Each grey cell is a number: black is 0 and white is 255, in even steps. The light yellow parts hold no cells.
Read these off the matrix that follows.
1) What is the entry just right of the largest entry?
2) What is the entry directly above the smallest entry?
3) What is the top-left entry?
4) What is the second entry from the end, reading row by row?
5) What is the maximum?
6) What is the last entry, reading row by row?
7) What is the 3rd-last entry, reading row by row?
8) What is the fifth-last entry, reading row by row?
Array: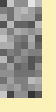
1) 186
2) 143
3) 69
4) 53
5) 229
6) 85
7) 143
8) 69

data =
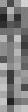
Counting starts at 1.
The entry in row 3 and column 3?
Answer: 48
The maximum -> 209
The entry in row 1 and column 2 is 75
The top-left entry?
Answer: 156
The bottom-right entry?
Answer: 196
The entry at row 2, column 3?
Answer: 112
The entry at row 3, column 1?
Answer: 34
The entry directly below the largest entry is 125
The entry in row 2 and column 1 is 75
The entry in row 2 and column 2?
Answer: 182
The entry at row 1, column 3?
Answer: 156

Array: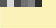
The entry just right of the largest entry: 73
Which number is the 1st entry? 87
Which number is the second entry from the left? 217
